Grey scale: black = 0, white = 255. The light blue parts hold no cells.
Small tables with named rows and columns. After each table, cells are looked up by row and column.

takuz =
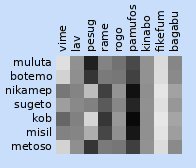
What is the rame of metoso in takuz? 122
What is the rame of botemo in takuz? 122
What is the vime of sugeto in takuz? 158
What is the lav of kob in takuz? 129
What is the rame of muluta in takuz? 131
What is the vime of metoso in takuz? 211
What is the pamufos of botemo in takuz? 65

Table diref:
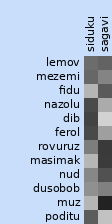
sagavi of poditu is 194
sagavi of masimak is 59
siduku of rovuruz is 125
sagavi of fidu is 90
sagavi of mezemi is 132
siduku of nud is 135
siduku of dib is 67
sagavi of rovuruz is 58
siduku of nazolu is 74
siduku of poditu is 92
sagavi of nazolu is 171
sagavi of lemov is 99
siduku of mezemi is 103
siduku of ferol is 73
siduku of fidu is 181
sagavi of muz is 34
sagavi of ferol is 159
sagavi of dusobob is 128

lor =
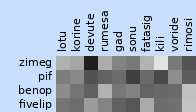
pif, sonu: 64
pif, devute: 82
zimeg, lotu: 176
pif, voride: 142
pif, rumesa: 98
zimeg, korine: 165
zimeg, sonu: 120
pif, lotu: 125
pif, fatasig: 105
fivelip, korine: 109
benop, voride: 106
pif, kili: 73
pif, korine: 137
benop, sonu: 129
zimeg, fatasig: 179
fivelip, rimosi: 195
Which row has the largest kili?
zimeg

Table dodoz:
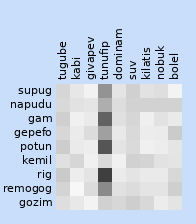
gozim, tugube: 222
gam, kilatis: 239
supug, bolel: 243
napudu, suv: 210
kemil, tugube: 224
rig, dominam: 235
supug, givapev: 242
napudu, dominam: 221
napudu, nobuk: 210
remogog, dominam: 225
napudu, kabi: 226
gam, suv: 214
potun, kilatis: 240
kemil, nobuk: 226
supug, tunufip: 147
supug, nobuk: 222
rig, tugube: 202
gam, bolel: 234
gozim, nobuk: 236
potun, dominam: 227
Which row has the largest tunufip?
kemil

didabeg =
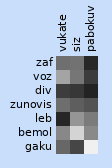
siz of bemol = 212
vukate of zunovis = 110
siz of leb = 149
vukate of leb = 38
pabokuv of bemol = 137
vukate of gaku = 103
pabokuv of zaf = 40
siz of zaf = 114
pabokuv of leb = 123
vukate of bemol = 136
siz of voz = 118
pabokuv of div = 35
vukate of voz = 164
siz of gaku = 70
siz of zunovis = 94
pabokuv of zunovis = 83

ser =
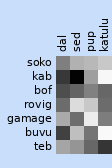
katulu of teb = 53
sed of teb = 149
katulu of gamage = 125
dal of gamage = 170
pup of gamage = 236
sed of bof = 100
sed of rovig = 220
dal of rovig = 108
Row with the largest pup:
gamage

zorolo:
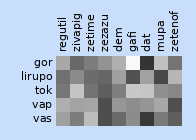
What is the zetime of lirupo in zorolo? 108
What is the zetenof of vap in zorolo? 79
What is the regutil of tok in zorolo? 119
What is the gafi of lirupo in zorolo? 82
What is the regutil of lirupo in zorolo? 113
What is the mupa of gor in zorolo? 191
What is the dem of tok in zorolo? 126
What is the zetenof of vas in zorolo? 95
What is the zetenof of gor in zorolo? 116
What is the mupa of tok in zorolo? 143
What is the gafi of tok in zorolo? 200

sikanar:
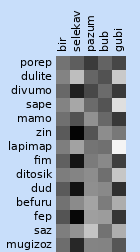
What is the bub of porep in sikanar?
99
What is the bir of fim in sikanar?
96
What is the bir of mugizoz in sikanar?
109
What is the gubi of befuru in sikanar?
173
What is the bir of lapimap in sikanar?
126
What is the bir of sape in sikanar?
131
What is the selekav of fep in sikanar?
7
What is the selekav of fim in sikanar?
20
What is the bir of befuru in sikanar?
114
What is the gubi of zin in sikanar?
120
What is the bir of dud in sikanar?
90
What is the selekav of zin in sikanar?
4
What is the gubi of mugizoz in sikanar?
86
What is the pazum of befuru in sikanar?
164
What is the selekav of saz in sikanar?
147
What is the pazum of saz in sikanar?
196
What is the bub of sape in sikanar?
84
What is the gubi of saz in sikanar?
174
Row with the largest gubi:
lapimap

